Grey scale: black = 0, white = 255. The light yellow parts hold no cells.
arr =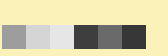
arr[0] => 157
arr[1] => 213
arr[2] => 230

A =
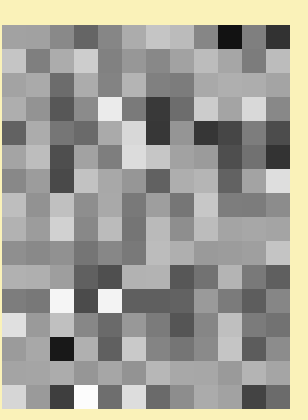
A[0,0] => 162
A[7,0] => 190
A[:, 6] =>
[197, 136, 128, 57, 55, 198, 97, 158, 186, 188, 179, 95, 123, 132, 183, 106]
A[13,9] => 197
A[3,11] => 136
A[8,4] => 187
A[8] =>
[178, 156, 209, 136, 187, 117, 186, 142, 188, 164, 167, 164]
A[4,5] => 216
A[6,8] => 181
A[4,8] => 54
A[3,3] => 139
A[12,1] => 154
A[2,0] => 163
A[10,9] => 180
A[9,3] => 117
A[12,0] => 224
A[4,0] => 98
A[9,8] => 154
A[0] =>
[162, 161, 137, 101, 134, 172, 197, 187, 134, 18, 127, 50]
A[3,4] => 235
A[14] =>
[164, 165, 172, 150, 166, 147, 183, 168, 167, 154, 180, 165]
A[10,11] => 95
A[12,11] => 114
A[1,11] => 188
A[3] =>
[174, 147, 87, 139, 235, 122, 57, 109, 204, 164, 217, 136]
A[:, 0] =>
[162, 197, 163, 174, 98, 164, 136, 190, 178, 143, 177, 125, 224, 155, 164, 214]
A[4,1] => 172
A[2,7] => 124
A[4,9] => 70
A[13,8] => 138
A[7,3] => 142

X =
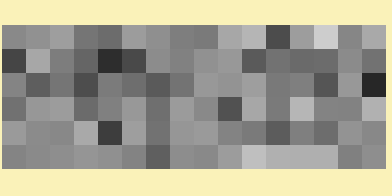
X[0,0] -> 137
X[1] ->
[69, 167, 125, 101, 45, 73, 140, 129, 145, 152, 90, 114, 106, 108, 139, 114]
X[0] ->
[137, 145, 158, 117, 108, 156, 143, 126, 122, 167, 181, 76, 157, 205, 134, 169]
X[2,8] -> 152
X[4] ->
[154, 139, 136, 169, 61, 158, 114, 150, 154, 131, 122, 92, 127, 109, 147, 136]
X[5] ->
[132, 138, 142, 149, 144, 131, 95, 141, 137, 156, 191, 176, 175, 175, 128, 142]
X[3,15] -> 177
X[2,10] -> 158
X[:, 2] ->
[158, 125, 117, 156, 136, 142]
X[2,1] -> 94
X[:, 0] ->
[137, 69, 132, 113, 154, 132]
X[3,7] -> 155
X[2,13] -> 85

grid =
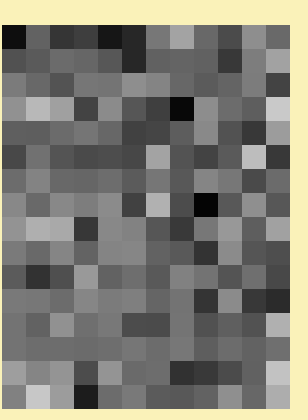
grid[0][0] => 14
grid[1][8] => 97
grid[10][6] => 89
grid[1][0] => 81
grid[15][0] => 129
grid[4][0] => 95
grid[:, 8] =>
[104, 97, 91, 141, 137, 67, 133, 4, 119, 51, 115, 52, 81, 94, 57, 98]
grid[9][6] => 98
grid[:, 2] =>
[53, 107, 83, 160, 107, 84, 104, 136, 169, 133, 79, 108, 145, 109, 148, 156]
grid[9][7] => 89
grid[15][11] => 173
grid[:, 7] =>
[163, 100, 103, 8, 93, 83, 88, 76, 57, 89, 129, 115, 116, 119, 49, 88]
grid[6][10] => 74
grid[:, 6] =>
[119, 97, 132, 63, 69, 163, 118, 177, 86, 98, 89, 101, 75, 108, 109, 91]
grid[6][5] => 91
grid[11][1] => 119
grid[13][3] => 107
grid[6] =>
[108, 131, 104, 102, 109, 91, 118, 88, 133, 119, 74, 107]
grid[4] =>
[95, 94, 107, 117, 103, 65, 69, 93, 137, 82, 56, 156]
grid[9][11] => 78
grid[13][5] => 118
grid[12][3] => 111
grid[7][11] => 87
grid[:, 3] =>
[62, 102, 118, 67, 117, 74, 102, 125, 55, 99, 153, 134, 111, 107, 76, 28]
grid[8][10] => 94
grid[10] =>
[91, 50, 79, 153, 98, 110, 89, 129, 115, 84, 111, 72]
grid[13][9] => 108
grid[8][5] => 130

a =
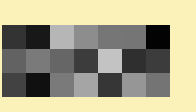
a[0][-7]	51
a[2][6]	116
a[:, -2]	[117, 47, 150]
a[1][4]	195
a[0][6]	3
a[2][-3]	54

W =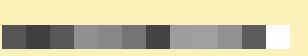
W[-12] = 85
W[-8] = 135
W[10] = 92
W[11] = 253

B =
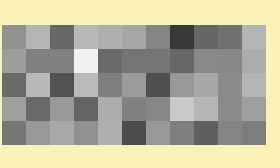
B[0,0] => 145
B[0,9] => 113
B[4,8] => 95
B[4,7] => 126
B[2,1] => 184
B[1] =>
[157, 127, 129, 241, 106, 116, 117, 103, 137, 135, 172]
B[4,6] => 152
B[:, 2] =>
[103, 129, 81, 152, 168]
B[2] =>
[105, 184, 81, 186, 126, 155, 79, 152, 167, 139, 181]
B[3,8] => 182
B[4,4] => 176
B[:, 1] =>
[180, 127, 184, 105, 152]

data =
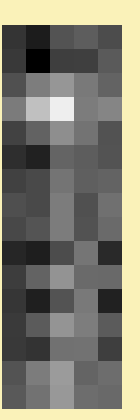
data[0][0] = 52
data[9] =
[38, 30, 76, 117, 41]
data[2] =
[80, 125, 150, 121, 99]
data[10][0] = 61
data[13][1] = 51
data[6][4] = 99
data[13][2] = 113
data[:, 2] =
[83, 62, 150, 238, 142, 100, 116, 124, 124, 76, 147, 83, 148, 113, 155, 152]
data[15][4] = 105
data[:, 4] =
[76, 90, 99, 133, 82, 83, 99, 112, 106, 41, 105, 33, 91, 62, 109, 105]
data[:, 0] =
[52, 57, 80, 123, 66, 46, 65, 79, 72, 38, 61, 54, 58, 57, 83, 89]
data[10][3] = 106
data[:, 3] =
[93, 63, 121, 124, 115, 93, 95, 80, 82, 117, 106, 121, 125, 114, 100, 109]
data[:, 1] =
[28, 0, 125, 192, 98, 33, 73, 73, 84, 30, 99, 31, 91, 51, 124, 114]

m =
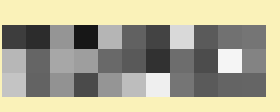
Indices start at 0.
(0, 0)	61
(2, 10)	101
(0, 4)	181
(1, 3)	158
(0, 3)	23
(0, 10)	117
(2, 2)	146
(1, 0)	183
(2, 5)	189
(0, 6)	67
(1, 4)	105

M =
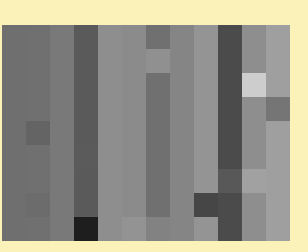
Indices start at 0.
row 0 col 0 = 111
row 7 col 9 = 75
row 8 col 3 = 30
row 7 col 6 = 112
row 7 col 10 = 142
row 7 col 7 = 133
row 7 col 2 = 121
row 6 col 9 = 88
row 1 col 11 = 159
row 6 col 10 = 161
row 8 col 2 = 121
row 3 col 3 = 90
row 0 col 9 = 75
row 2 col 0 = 111
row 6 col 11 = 159
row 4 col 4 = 142
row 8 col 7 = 133
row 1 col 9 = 75
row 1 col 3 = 90
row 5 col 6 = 112
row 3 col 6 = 112
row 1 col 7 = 133
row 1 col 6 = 144
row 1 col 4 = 142
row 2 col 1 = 112
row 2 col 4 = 142
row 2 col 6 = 112
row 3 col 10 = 142
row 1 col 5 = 139

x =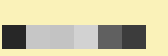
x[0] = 39
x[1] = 198
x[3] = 210
